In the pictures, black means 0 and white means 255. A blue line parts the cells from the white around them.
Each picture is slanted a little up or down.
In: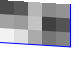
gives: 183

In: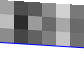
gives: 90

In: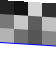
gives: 213

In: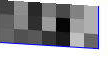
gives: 40

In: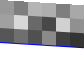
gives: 180

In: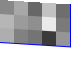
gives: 103

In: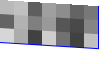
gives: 94
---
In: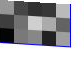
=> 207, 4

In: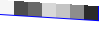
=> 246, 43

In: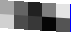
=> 228, 5

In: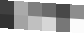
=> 251, 50

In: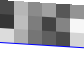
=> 247, 53

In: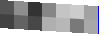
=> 204, 51

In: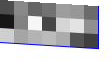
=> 246, 22
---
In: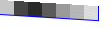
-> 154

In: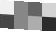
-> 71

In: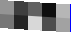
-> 182

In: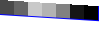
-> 129

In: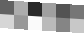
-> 83

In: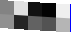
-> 239

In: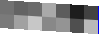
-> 92

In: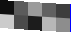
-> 61

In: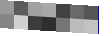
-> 66
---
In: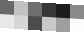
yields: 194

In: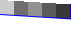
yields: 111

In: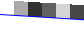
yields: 170

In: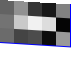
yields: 145

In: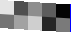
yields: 79

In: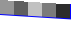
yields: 95
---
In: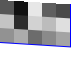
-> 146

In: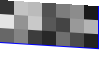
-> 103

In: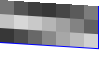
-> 55

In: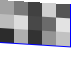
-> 44

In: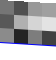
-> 139

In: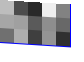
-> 112

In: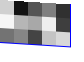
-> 115

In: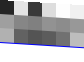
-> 177

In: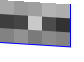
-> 130

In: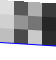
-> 190
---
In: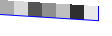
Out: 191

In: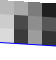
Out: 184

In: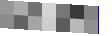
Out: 185

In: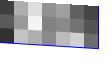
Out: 208

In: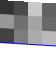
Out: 171

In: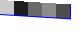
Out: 105

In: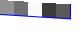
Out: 112
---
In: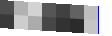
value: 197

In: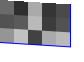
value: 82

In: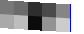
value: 204

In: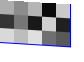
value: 32

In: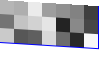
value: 71

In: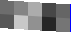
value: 117

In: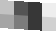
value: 209

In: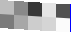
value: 251
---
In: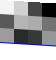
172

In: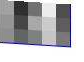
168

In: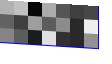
158

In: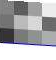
215

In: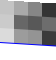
88

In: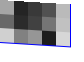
65
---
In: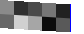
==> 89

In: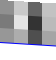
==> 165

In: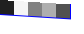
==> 81

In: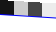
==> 236

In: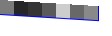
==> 137

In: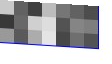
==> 83
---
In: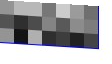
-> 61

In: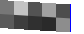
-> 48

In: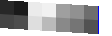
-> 137

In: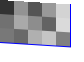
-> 176

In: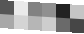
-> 205

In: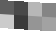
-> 58

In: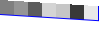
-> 198

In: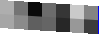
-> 39

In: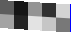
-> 227

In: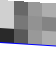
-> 89
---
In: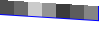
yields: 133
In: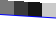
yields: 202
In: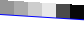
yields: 8
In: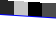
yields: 76
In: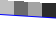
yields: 43
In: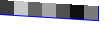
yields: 122
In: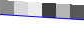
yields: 87
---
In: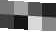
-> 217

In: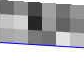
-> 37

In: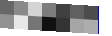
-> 117

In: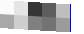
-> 128

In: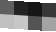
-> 83

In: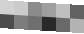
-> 111

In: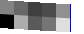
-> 90

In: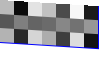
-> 100

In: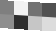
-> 198

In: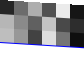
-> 96
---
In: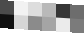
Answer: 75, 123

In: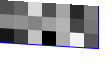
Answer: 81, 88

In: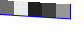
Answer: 110, 151

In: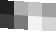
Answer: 32, 212

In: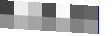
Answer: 64, 149

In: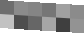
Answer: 110, 147

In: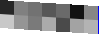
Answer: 39, 179

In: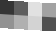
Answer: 53, 80

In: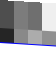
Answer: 78, 144

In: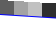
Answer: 95, 46
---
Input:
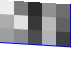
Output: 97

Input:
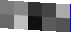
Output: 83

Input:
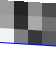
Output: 113

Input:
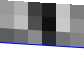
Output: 145

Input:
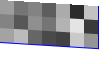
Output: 58

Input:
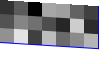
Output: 44

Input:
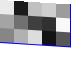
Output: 249

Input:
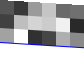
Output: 41
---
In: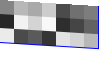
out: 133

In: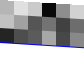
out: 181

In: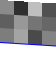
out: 138

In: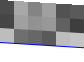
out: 76

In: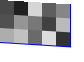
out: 73

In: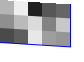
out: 180

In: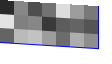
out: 42

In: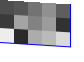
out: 78

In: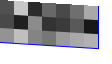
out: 81

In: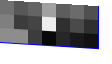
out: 113
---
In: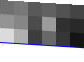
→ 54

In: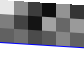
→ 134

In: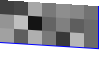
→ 183

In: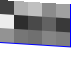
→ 133

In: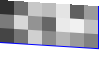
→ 155

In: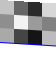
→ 21
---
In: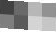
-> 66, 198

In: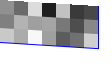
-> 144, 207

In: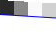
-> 42, 209

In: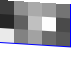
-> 61, 88

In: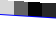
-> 215, 40

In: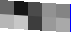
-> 103, 169
